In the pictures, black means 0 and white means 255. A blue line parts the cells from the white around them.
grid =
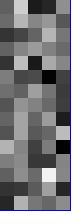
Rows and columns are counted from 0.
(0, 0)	96
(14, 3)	103
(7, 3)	105
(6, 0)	111
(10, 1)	133
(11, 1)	138
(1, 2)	134
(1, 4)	87
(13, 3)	160
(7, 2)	130
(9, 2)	89
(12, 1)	142
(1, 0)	106
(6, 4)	59
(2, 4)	118
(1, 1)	181
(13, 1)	56
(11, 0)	126
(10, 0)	179
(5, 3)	3
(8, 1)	164
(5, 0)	125
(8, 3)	156

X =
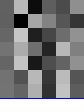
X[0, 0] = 97
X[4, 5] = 145
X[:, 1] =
[184, 2, 198, 172, 195, 82, 100]
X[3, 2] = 111
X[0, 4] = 75
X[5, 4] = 187
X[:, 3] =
[94, 131, 71, 36, 78, 55, 49]
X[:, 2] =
[12, 166, 31, 111, 24, 184, 175]
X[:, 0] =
[97, 96, 102, 115, 101, 114, 115]
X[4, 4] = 99

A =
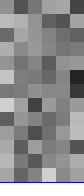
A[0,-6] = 144
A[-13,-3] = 161
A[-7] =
[120, 124, 144, 135, 136, 56]
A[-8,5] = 36
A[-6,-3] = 154
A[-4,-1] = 188
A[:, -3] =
[161, 95, 130, 134, 92, 104, 135, 154, 106, 112, 124, 136, 208]
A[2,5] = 98
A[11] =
[183, 121, 88, 136, 147, 173]
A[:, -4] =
[119, 147, 149, 152, 132, 121, 144, 65, 131, 77, 157, 88, 131]
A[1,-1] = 163
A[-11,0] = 106
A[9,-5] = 123
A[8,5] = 185
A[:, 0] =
[144, 186, 106, 174, 147, 196, 120, 207, 95, 157, 169, 183, 165]
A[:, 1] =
[83, 177, 165, 137, 116, 126, 124, 161, 149, 123, 94, 121, 100]
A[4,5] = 151
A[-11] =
[106, 165, 149, 130, 110, 98]

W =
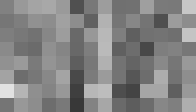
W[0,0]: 129
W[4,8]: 115
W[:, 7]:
[157, 178, 184, 186, 177, 155, 189, 167]
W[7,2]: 141
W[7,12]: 127
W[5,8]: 116
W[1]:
[118, 126, 145, 141, 161, 141, 97, 178, 117, 135, 116, 79, 156, 141]
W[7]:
[117, 152, 141, 109, 121, 56, 131, 167, 106, 93, 108, 135, 127, 174]
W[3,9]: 109
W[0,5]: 80
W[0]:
[129, 153, 164, 168, 154, 80, 120, 157, 112, 113, 159, 122, 121, 199]
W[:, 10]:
[159, 116, 113, 72, 113, 109, 166, 108]
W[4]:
[145, 154, 122, 148, 138, 94, 120, 177, 115, 100, 113, 137, 118, 153]
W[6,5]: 63
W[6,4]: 152
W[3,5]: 104
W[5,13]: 142
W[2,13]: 196
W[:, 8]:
[112, 117, 127, 96, 115, 116, 78, 106]
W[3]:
[138, 112, 107, 144, 133, 104, 126, 186, 96, 109, 72, 126, 130, 119]
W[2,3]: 135
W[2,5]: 105

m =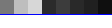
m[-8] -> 120
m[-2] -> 32
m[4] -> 60
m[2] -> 215

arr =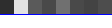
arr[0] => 46
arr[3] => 73
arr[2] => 90

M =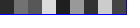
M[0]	43
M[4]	31
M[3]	220

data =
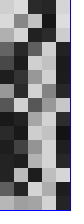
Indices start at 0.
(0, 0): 207
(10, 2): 148
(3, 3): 207
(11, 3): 212
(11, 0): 35
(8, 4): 44
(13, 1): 37
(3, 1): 40
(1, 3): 23
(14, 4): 36
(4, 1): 28
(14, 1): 159
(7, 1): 210
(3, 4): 34
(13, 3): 173
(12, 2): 29
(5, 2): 152
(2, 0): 176
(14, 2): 164
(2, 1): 213
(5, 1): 52
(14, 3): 211
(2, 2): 33
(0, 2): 42

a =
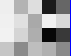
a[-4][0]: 238
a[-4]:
[238, 179, 222, 26, 102]
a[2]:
[242, 213, 174, 7, 57]
